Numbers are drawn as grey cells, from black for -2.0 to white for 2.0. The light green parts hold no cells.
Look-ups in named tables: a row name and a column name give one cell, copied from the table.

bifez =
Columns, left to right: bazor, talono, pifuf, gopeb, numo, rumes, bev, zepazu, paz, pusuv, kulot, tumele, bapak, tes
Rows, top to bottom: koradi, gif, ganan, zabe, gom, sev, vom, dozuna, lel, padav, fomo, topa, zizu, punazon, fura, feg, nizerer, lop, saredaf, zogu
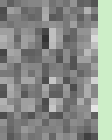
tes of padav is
0.5
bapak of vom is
0.4
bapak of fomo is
-0.1
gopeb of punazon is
-0.6
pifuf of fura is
0.0
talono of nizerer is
-0.3
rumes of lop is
0.2
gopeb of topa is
0.6
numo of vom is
0.1
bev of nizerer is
0.1
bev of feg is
-0.7
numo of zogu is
-0.2
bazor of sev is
0.8
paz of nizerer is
-0.7
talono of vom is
0.4
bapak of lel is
0.5

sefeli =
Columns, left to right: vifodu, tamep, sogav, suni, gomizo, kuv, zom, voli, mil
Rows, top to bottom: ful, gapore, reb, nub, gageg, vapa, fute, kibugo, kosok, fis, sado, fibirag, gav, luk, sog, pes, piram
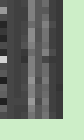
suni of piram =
-0.9
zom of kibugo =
0.0
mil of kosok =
-1.1
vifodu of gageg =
-1.1
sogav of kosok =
-1.0
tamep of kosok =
-0.9
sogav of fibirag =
-1.0
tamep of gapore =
-0.9
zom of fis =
-0.3
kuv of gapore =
-0.6
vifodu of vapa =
-1.4
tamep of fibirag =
-0.9

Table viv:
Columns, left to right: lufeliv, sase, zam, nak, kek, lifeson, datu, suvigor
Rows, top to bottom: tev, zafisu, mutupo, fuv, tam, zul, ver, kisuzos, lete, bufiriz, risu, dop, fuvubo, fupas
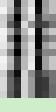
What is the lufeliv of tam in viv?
1.8
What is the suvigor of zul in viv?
0.1
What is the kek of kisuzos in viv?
1.4
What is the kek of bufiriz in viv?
1.7
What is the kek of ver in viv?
1.5
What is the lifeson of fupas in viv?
-1.2
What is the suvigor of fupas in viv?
-0.3
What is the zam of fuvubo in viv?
-1.2
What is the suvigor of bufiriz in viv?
1.1
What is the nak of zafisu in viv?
0.9

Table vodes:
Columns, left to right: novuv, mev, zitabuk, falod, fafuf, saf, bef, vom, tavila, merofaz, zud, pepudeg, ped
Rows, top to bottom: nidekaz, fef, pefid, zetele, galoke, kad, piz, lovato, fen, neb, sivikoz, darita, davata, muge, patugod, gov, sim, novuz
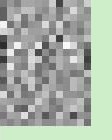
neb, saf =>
-0.2
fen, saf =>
1.1
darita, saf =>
0.3
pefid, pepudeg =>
0.4
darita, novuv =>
-0.6
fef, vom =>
0.8
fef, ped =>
0.2
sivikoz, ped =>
1.0
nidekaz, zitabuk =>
0.0
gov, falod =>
-0.5
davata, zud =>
0.9
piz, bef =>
-0.7

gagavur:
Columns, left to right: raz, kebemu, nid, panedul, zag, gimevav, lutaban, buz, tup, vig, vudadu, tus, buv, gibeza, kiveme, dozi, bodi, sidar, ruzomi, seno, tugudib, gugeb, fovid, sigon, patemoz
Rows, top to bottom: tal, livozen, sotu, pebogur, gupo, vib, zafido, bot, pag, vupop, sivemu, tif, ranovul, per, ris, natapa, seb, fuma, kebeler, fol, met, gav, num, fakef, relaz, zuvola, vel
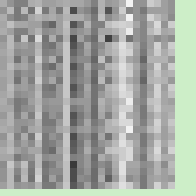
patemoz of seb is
0.8
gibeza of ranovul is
-0.2
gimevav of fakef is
0.9
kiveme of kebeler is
0.4
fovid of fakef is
0.8
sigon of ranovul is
0.5
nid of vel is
0.3
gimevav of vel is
0.8
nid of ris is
-0.1
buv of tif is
0.3
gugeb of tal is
1.2
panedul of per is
0.3
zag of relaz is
-0.1
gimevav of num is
0.9
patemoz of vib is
0.2
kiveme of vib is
0.8

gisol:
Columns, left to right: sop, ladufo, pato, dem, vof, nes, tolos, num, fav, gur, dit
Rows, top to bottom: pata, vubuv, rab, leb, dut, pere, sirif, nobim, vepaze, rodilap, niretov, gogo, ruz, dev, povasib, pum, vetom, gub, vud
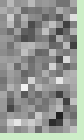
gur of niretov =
0.6
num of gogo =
0.6
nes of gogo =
0.3
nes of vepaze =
0.1
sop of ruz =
0.0
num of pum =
0.5
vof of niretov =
-0.2
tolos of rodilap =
-0.2
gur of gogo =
0.8
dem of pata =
0.4
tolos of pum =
-0.1
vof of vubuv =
-0.1
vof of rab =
0.2
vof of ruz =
0.0
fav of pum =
0.9
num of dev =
-0.2
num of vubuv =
-0.1
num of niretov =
0.1
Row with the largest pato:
gub

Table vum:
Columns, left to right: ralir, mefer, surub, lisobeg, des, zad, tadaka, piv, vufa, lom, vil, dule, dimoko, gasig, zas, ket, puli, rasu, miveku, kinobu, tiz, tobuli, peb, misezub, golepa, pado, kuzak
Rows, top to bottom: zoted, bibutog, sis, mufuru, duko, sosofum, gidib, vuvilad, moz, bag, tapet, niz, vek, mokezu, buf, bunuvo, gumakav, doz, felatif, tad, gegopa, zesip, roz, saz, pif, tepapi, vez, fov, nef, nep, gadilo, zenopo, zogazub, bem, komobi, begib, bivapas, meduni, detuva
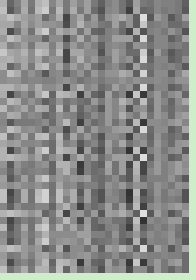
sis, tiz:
1.5
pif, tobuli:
0.1
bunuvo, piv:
-0.3
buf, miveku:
0.4
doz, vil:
0.1
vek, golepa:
-0.5
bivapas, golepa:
0.0
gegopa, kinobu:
0.1
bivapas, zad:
0.5
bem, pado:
-0.2
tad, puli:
0.2
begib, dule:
0.2

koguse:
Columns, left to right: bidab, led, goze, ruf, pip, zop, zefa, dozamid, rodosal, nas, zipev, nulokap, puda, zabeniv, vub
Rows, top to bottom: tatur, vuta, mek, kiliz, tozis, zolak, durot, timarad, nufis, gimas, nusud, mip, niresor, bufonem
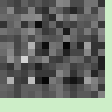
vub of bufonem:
0.0
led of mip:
0.8
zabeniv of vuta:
-0.9
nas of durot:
-1.9
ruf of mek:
0.1
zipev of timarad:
-0.9
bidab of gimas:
-0.9
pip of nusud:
-0.6
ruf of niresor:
-0.5
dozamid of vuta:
-0.2
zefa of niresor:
-0.8
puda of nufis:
-1.0
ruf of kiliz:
-1.2
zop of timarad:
-1.1
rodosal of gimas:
-0.5
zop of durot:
-0.9
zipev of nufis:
-0.3
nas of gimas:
-0.4
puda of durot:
0.5
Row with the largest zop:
mek

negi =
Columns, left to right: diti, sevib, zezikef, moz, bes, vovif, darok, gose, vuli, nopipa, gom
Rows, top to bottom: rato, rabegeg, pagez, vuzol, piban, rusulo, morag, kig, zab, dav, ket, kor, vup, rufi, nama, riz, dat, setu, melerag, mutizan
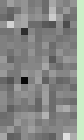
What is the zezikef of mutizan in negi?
-0.4
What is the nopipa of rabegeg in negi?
0.4
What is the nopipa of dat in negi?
0.0
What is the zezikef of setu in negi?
0.4
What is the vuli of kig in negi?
0.3
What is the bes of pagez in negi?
0.2
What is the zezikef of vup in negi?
0.5
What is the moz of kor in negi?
-1.9
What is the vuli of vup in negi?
-0.1
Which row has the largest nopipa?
mutizan

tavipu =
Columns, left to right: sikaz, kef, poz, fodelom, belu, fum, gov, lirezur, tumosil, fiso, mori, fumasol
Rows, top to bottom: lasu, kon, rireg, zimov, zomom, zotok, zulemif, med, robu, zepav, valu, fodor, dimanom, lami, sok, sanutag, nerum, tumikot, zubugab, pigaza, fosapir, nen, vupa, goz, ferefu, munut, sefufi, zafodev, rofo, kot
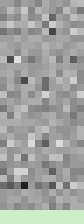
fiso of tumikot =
0.4
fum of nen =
0.4
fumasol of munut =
0.4
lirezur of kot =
0.0
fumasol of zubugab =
0.8
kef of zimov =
1.1
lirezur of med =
0.4
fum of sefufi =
-0.2
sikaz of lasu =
0.5
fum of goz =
0.4
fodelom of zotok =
0.5
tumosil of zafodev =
0.3
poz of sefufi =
-0.1
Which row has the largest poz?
robu

